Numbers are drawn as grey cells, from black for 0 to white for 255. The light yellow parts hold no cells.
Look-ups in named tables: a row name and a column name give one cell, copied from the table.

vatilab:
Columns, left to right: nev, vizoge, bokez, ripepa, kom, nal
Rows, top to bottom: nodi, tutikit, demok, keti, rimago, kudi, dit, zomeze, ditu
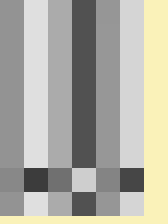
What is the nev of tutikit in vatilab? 147
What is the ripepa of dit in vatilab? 81
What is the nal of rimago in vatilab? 213
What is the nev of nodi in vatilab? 147
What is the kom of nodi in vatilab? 150
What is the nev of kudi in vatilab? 147
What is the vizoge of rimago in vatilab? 223
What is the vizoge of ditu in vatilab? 223
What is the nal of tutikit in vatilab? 213

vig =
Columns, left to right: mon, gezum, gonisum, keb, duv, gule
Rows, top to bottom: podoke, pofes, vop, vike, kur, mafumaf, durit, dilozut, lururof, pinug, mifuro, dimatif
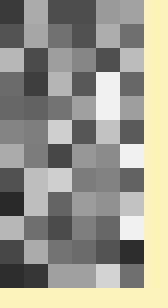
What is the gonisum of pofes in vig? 113
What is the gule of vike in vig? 103
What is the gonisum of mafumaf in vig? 207
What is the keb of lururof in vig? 155
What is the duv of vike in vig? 240
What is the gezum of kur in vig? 98
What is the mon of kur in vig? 103
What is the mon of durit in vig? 171
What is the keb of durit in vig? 151
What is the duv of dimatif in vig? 211
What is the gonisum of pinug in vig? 75
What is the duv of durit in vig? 138
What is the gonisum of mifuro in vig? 116
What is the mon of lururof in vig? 41
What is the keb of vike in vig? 87

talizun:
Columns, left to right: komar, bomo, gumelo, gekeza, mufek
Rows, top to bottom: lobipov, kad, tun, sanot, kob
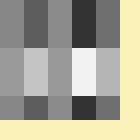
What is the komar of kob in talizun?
135
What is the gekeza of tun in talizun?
241
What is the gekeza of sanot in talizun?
241
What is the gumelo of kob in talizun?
139
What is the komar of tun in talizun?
155
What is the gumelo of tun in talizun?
152
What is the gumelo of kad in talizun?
139
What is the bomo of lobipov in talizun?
93
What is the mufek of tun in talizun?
180

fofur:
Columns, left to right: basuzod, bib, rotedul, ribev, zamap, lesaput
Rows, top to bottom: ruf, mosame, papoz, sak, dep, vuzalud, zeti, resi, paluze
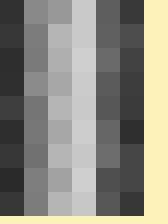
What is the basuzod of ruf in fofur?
50
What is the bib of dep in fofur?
116
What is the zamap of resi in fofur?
80
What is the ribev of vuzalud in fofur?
205
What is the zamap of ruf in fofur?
95
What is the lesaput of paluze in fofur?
55
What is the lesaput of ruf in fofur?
56
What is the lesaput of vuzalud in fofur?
48

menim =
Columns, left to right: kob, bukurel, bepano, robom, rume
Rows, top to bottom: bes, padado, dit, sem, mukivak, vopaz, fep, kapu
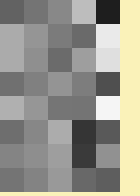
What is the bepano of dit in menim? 107
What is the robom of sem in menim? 125
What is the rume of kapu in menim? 94
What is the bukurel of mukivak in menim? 150
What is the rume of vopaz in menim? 89
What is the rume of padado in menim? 234
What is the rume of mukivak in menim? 245
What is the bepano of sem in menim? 148
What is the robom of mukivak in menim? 116
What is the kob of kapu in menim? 116
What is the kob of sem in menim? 112
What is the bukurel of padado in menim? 149
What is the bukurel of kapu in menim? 131
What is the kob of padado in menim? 171
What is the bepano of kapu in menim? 153
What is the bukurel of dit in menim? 143
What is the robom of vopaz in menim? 53
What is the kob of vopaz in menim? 110
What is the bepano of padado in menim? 123
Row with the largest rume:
mukivak

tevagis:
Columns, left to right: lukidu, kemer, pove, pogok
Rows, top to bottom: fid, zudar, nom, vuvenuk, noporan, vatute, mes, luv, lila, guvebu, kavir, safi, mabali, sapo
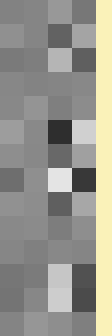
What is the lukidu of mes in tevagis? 142
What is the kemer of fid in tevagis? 133
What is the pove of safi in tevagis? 198
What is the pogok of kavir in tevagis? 133
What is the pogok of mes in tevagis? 160
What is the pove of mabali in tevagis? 205
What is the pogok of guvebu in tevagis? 142
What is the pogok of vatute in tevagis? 208
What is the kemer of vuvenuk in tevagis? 131
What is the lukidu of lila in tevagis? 145
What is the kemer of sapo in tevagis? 150
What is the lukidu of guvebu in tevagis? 137
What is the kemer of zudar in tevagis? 133
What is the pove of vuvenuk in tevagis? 133
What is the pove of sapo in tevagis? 142
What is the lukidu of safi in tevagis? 118
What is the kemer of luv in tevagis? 143
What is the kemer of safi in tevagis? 123
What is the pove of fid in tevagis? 152
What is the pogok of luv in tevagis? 56

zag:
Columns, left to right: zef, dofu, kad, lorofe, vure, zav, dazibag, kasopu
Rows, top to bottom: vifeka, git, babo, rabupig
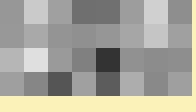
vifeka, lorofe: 111
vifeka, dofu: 202
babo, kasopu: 142
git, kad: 148
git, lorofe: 144
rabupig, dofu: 134

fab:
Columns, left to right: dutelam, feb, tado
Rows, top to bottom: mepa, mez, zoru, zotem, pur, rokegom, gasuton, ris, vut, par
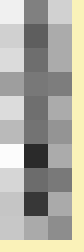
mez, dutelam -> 208
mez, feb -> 94
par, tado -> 141
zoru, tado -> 171
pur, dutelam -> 220
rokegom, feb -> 115
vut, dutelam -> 197
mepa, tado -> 209
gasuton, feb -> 42
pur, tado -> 171
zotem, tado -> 125
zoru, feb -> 110
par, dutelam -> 199
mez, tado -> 171
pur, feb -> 111
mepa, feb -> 128

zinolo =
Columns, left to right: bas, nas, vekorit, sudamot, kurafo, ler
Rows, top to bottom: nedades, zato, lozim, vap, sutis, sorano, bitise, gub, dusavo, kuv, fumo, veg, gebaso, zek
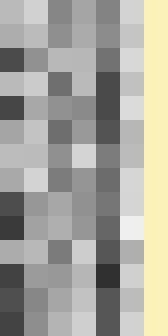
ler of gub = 214
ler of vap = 193
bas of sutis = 70
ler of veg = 208
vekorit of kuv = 175
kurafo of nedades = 131
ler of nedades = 211
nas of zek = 142
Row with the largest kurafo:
zato

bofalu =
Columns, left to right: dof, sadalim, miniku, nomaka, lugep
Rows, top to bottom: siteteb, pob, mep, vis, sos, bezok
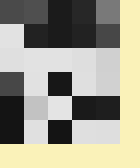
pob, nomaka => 34
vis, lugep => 209
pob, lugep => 71
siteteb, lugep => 121
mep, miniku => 226
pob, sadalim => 34
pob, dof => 226
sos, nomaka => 26
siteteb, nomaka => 39
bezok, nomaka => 223
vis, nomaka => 223
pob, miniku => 27
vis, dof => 71
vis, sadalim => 225
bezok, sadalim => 224
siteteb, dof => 74
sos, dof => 20
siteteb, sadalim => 79
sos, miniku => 228
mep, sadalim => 226
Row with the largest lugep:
bezok

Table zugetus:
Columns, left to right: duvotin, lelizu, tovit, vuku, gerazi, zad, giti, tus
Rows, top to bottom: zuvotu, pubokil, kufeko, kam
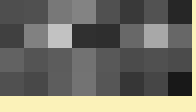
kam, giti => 70
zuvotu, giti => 82
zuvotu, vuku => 131
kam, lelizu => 72
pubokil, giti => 168
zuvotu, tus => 38

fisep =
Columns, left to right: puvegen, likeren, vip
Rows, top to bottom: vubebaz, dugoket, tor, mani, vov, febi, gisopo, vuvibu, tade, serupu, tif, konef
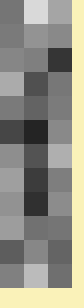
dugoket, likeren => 147
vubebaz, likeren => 217
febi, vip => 137
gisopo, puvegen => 142
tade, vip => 140
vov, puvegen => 122
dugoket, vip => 137
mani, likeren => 80
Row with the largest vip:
gisopo

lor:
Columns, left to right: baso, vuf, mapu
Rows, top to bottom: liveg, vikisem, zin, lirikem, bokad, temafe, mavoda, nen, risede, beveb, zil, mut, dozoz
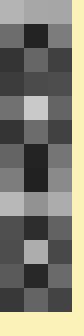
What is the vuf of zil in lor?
173
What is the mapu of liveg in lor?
166
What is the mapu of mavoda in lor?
117
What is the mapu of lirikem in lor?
77
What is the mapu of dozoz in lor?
67
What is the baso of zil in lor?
77
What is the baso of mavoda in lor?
100
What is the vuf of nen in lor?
33
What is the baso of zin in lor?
52
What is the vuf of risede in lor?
146
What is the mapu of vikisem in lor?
124
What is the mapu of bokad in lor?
100
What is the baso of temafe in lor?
52
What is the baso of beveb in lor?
79
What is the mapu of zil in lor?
72
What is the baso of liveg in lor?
180
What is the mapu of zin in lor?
64
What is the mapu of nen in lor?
138
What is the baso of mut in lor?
90
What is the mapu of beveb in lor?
98

